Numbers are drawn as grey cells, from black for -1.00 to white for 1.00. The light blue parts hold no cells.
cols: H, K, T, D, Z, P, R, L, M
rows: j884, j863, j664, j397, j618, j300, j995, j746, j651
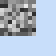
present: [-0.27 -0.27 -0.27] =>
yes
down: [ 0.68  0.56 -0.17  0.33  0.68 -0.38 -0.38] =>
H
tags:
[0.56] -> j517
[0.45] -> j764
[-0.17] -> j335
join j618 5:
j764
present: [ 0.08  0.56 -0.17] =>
no
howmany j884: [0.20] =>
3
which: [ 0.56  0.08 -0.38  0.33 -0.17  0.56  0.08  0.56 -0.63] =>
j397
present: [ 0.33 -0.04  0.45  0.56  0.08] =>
yes

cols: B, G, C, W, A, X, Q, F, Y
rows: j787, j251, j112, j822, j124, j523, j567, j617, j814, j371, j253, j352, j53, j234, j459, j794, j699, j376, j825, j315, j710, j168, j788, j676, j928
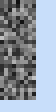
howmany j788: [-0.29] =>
2
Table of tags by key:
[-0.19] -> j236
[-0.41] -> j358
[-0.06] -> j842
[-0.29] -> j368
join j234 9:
j236
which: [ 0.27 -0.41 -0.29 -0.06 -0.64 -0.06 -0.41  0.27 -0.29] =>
j124
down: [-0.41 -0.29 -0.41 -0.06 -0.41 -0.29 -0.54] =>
Q
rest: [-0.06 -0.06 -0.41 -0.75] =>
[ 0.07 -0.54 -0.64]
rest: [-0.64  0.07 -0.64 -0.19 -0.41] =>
[0.27 0.07]

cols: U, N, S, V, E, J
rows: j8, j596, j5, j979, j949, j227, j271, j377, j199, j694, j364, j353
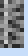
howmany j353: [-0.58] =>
0
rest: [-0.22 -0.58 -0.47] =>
[0.02]

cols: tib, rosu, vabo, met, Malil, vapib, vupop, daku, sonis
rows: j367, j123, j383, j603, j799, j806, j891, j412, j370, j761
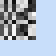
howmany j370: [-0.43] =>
2
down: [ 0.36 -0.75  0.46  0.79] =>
rosu
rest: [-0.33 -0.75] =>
[0.46 0.58]

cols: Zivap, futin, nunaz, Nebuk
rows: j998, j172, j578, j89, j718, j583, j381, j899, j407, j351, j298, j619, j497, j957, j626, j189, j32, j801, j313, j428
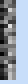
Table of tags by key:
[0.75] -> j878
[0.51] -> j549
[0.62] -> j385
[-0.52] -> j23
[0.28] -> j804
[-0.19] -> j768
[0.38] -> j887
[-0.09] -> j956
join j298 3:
j549
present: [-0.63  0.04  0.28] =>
no
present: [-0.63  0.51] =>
yes
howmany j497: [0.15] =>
2
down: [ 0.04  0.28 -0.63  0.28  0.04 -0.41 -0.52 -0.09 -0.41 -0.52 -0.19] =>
futin

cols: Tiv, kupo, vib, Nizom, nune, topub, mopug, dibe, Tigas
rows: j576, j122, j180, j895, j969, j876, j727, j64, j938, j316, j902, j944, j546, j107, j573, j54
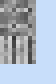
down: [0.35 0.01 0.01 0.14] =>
vib
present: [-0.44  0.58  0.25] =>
no
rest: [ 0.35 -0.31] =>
[0.14]
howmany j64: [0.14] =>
5
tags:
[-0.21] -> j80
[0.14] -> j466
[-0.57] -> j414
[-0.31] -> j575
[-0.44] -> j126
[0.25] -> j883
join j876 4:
j883

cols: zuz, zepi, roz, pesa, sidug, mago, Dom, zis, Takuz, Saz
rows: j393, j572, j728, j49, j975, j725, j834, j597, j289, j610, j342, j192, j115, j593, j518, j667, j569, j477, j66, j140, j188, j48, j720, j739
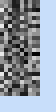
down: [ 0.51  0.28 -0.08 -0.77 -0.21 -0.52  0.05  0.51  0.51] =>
zepi
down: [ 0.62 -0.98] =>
Takuz
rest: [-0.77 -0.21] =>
[-0.52 -0.31 -0.42  0.28  0.51  0.16]
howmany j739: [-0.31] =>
1
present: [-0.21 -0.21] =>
no
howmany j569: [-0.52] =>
1

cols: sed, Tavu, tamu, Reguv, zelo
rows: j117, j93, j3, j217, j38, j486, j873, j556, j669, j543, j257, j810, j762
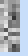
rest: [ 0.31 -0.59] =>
[-0.01]
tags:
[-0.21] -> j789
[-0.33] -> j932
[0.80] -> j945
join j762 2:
j945
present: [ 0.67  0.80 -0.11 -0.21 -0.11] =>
yes
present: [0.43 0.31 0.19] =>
no

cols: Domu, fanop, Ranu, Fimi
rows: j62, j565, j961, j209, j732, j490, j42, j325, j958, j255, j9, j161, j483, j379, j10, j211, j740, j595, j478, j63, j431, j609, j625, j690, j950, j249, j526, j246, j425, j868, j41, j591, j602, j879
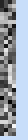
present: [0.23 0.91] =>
no
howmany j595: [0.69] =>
1
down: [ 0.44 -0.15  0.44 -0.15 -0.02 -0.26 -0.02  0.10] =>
Domu
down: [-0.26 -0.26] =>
Fimi

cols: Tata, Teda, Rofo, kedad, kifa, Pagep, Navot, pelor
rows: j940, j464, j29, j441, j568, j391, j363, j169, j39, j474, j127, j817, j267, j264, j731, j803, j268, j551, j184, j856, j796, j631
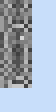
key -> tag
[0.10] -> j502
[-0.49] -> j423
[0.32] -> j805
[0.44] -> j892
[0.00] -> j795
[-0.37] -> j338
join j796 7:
j892
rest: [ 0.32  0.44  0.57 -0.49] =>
[0.32]
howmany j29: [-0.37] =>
0
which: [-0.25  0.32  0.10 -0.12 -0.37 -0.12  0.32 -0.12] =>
j731
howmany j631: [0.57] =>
3

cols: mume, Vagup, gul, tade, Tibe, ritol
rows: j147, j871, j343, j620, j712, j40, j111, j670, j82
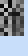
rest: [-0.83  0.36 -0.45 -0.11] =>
[-0.45]
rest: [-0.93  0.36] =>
[-0.57  0.01 -0.45]
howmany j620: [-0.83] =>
3
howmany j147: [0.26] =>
2
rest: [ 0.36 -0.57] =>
[ 0.01 -0.45]
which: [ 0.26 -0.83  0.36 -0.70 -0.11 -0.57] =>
j40
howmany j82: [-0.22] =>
0

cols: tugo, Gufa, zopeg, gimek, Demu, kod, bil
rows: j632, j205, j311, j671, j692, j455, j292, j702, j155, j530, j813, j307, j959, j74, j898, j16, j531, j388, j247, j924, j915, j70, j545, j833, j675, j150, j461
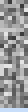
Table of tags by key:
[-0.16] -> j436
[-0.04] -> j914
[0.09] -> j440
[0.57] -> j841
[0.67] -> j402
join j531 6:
j841
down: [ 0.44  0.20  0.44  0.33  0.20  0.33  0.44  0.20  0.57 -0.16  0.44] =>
Demu

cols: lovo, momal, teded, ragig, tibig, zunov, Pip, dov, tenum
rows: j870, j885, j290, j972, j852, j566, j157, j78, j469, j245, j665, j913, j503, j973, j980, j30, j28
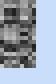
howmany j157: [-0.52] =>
3
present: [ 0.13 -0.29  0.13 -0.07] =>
yes
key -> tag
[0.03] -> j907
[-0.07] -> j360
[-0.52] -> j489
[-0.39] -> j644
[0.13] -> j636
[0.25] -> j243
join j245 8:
j644
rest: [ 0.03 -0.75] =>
[-0.75 -0.07  0.13]
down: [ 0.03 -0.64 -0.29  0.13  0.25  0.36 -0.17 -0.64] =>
teded
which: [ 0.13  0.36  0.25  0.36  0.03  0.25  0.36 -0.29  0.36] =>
j885
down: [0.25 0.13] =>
lovo

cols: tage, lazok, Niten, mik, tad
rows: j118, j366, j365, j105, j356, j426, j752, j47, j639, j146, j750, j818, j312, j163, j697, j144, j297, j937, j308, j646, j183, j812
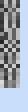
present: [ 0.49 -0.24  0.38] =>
yes
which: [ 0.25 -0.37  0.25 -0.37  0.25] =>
j308
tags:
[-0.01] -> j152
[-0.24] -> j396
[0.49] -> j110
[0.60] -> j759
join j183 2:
j396
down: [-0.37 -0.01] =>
mik
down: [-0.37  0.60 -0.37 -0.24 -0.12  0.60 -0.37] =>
mik

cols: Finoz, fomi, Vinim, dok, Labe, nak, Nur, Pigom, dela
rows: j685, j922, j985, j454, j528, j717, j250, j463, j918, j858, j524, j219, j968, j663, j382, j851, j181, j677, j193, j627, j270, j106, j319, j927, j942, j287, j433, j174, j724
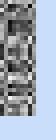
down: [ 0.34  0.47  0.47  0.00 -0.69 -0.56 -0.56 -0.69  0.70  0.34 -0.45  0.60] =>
Finoz
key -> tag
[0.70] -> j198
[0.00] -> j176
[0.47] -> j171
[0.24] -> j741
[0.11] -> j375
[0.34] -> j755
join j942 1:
j375

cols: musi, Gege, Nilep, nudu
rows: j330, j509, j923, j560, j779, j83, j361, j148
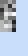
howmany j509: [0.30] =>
1
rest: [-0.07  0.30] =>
[-0.07]
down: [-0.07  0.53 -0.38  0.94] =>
nudu
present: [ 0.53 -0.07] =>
no
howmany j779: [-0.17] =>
3
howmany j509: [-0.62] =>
1
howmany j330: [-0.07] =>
3

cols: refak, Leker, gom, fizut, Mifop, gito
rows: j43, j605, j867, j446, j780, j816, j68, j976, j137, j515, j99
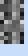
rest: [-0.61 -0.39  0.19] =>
[-0.07 -0.61]
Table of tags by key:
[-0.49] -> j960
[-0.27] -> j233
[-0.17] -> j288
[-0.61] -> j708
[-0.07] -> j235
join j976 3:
j288
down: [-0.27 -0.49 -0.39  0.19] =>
gom
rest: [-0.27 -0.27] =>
[0.65]
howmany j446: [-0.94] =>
0

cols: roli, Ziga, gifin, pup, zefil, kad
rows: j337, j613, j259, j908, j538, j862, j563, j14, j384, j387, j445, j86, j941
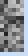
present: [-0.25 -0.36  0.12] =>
yes
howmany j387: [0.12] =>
3
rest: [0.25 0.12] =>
[ 0.50 -0.01]
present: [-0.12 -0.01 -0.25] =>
yes
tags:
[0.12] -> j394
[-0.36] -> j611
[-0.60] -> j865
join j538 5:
j865

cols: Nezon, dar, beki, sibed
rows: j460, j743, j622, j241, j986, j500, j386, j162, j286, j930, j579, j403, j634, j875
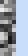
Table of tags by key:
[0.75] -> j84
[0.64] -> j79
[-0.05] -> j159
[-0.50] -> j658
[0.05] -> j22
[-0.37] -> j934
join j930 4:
j934
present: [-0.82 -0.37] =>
yes
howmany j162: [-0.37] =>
2
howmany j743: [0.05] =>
3
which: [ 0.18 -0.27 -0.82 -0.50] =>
j579

